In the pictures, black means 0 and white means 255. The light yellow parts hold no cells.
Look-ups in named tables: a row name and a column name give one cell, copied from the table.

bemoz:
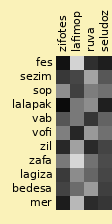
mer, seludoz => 54
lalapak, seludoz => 31
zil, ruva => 42
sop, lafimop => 64
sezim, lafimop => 70
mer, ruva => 43
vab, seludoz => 99
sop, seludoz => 112
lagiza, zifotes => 58
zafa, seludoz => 75
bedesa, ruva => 155
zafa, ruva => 114
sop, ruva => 125
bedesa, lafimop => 108
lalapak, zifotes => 11
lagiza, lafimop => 140
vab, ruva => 54
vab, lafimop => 121
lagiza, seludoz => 70
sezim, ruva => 163

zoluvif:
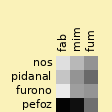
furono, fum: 148
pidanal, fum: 105
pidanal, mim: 148
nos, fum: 147
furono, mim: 158
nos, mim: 184
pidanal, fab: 197
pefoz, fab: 3
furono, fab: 234
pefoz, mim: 15
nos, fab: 223
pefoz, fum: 111

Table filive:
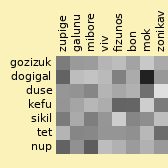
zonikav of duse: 223
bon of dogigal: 171
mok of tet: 184
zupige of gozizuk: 124
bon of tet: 144
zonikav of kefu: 123

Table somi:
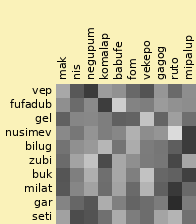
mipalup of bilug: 59
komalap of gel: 126
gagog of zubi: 119
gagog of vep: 150
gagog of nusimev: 149
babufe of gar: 128
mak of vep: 168
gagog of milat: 96
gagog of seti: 164
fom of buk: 127
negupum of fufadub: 138
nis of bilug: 144
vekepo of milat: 180
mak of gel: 96
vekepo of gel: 195
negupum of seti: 83
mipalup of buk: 64

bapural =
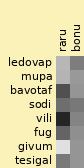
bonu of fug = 143
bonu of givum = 149
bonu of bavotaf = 149
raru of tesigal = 121
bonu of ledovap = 125
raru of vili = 37
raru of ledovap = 183
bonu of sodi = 120

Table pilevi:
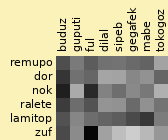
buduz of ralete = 60
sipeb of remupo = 115
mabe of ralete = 145
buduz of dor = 53
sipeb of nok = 110
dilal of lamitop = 100

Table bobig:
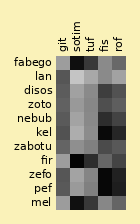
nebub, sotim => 163
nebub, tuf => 137
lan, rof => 162
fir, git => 157
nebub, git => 90
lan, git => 86
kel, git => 82
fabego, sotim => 15
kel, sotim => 173
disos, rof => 82
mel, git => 156
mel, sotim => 16
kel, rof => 38
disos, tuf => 138
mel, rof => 101
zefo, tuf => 133
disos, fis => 62
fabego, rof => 104
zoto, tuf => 135
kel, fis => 9
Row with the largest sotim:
lan

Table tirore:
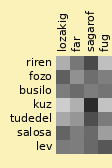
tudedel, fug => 123
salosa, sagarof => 106
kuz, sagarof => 43
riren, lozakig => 174
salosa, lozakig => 100
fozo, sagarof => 110
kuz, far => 176
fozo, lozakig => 95
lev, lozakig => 123
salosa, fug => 158
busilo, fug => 116
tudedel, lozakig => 168
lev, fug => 87
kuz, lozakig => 205
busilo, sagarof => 125
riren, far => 119
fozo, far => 145
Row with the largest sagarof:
busilo

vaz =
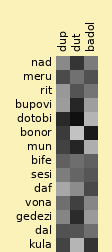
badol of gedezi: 154
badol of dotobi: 180
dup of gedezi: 133
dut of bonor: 194
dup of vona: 111
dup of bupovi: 156
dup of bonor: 59
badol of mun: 174
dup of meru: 75
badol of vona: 134
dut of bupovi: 38
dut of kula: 181
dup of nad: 137
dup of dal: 82
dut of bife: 110
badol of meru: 81
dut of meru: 113
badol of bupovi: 158

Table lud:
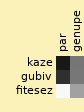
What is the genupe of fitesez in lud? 161
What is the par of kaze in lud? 24
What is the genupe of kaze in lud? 118
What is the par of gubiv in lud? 47
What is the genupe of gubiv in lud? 119
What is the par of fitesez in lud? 248
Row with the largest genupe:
fitesez

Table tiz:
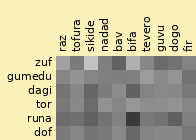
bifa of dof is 104
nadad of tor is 145
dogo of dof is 136
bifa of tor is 151
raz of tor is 121
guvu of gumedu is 137
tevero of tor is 141
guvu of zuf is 106
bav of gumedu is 126
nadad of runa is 115
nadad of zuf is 127
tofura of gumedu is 148
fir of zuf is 131
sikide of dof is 117
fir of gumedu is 114
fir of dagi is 121
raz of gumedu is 134
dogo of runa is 96
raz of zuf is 161
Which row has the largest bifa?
zuf

